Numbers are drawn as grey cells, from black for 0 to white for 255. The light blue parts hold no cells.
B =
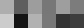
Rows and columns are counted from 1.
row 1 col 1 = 174
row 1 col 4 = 119
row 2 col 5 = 51
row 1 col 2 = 94

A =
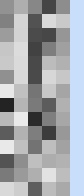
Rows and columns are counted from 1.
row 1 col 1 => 146
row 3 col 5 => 150
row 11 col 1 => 233
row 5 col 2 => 218
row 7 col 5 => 165
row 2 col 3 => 82
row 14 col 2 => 205
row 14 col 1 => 217
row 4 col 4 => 126
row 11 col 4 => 190
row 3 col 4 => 71
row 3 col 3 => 75
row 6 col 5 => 199
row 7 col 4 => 200
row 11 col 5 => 162
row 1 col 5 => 141
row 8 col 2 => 181
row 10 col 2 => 178
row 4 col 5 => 160
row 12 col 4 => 173
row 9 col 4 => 127

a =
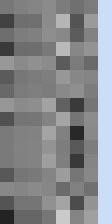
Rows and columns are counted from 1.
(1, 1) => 120
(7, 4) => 124
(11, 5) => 125
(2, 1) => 66
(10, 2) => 129
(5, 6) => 123
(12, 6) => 57
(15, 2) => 117
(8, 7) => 117
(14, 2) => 133
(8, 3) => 142
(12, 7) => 132
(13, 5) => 156
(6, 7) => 132
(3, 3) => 128
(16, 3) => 102
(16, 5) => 202
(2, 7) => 154
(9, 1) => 81
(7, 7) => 124
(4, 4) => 121
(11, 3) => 131
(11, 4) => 147
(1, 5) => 124
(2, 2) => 111
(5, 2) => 138
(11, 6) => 89
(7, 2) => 123
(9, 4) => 131
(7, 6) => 143
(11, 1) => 122
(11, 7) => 125

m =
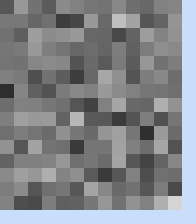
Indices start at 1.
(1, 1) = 87
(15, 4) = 125
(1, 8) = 115
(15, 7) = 119
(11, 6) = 58
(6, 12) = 136
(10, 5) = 144
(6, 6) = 61
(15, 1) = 130
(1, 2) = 152
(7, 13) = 111
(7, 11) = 118
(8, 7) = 66
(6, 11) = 125
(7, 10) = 129
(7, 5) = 123
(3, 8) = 102
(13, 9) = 87
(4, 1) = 118
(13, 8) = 58
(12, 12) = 101
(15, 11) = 129
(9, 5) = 99
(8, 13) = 146
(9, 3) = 153
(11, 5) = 111
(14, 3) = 85
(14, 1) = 125
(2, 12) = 100
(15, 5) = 95
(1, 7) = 118
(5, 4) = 139
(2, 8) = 105
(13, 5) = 132
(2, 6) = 70
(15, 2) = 78
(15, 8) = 150

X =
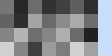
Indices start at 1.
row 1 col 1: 118
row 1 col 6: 95
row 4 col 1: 209
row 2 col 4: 106
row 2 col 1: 99
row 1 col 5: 64
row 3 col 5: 175
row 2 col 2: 46

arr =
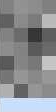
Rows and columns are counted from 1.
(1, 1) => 130
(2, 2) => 138
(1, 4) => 129
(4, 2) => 131
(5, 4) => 196
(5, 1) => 89
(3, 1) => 130
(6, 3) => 136

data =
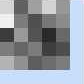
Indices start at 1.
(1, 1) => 212
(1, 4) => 211
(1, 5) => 151
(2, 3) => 79
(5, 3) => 93
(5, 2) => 144
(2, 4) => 119
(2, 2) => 124

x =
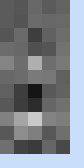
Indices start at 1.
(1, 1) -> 91
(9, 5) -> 125
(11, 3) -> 59
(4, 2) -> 104
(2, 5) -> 105
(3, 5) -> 109
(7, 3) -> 21
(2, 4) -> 104
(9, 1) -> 129
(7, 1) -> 96
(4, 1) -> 108
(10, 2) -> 141
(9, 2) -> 165
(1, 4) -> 91

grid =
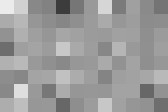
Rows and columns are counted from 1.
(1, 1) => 235
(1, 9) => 123
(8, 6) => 142
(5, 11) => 143
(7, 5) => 172
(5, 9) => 146
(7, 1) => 136
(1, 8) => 214
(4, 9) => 181
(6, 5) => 193
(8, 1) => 173
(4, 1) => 109
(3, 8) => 154
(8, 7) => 156
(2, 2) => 183
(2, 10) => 157
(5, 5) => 137
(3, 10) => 160
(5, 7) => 153
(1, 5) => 60
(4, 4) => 156
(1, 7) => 153
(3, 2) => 176
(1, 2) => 209
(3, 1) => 146
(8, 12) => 110
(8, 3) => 151
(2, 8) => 170
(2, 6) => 143

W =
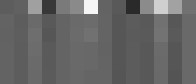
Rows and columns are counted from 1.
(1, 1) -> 93
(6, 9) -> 85
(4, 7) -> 104
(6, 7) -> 101
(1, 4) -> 56
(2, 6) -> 106
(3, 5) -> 100
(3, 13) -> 90
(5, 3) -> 106
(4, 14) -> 105
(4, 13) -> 86
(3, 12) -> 115
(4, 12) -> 107
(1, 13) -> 162
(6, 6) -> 104
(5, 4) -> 90
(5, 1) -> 99
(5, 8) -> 100
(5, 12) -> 106
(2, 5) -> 100
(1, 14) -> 113
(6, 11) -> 88
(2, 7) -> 108
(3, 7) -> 113
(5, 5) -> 100
